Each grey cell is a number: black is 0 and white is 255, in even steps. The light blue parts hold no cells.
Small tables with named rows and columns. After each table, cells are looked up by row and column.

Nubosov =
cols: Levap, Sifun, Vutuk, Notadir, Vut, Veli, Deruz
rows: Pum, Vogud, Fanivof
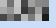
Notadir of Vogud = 55
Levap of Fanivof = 71
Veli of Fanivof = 190
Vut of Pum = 160
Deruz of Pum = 132
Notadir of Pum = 70
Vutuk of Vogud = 193
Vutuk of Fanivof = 75
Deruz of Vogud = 62
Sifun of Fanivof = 118
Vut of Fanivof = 124
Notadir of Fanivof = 182
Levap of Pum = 187
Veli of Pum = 136
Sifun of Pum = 114
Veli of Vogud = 161
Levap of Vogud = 167

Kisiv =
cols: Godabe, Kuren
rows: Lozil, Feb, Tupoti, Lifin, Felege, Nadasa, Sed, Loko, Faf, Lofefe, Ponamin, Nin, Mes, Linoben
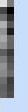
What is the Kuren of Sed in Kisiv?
100
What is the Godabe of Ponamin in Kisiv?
138
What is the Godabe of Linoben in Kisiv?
102
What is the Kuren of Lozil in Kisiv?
120
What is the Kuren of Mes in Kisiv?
67
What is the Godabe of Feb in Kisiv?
69
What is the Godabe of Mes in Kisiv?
97
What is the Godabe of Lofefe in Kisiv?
146
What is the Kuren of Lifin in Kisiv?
84
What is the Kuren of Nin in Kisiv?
60
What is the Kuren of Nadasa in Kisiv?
103
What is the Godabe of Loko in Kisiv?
95
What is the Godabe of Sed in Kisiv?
147

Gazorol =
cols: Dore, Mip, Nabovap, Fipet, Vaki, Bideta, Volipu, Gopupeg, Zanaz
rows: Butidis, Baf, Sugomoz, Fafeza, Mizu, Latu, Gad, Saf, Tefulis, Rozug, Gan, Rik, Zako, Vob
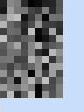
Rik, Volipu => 191
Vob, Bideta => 9
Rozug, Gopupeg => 161
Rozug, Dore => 97
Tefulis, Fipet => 67
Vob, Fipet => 102
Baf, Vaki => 68
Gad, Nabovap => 166
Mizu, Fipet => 36
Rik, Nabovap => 18
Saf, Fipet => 80
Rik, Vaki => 181
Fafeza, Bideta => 149
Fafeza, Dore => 180
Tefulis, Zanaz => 122

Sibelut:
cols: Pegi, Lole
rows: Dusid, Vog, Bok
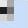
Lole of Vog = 113
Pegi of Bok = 211
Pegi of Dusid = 230
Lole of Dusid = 169
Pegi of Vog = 29
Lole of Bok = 184

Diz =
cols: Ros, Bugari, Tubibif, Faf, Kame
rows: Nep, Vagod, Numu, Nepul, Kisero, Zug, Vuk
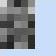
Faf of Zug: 100
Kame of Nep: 140
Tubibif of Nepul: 140
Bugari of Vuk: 34
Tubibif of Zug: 86
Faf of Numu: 108
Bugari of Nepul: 56
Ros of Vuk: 53
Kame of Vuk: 42
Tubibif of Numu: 101
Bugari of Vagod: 137
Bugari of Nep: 114
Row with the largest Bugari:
Vagod

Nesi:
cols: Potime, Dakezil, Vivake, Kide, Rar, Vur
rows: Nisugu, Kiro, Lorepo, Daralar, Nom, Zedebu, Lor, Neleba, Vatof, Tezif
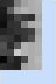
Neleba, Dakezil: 69
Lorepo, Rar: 49
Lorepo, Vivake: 70
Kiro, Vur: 176
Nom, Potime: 36
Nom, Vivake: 51
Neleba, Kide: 179
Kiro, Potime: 29

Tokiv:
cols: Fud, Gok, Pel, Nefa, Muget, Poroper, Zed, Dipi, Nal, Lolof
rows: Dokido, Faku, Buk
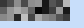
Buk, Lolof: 59
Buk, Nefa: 192
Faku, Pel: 170
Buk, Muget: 70
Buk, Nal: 83
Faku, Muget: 100
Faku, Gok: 149
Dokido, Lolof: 183
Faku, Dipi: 62
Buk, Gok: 149
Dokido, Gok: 79
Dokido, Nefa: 75
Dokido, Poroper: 149
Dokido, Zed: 23
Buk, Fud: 136
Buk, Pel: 37
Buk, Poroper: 168
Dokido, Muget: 142
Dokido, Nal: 63
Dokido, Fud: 55
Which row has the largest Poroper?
Buk

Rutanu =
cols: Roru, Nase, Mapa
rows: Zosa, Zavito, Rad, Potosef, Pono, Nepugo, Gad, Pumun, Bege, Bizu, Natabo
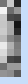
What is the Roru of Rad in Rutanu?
200
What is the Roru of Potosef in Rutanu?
198
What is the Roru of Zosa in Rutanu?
116
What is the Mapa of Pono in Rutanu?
42
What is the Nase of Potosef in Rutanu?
170
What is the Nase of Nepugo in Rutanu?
133
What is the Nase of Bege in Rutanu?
71
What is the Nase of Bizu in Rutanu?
155
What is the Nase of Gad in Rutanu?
177

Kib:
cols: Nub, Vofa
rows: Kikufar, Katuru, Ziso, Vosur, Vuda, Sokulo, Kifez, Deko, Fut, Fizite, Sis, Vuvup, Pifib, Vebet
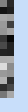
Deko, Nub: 34
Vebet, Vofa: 168
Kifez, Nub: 74
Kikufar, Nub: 129
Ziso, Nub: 167
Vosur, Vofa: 63
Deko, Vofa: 32
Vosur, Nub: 153
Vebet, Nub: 119
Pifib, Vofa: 71
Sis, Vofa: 146
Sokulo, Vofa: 7
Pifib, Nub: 46
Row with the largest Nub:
Fizite

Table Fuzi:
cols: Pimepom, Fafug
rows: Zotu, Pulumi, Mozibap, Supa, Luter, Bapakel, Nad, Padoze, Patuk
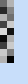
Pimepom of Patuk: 178
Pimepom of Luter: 216
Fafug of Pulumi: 132
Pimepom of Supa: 67
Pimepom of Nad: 62
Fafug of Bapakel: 175
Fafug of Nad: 202
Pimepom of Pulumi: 40
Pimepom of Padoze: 202
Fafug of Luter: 18
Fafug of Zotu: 179
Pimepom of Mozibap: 179
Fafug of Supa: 202
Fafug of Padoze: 126
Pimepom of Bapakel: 11
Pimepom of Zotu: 108
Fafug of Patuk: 3
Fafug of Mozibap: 111

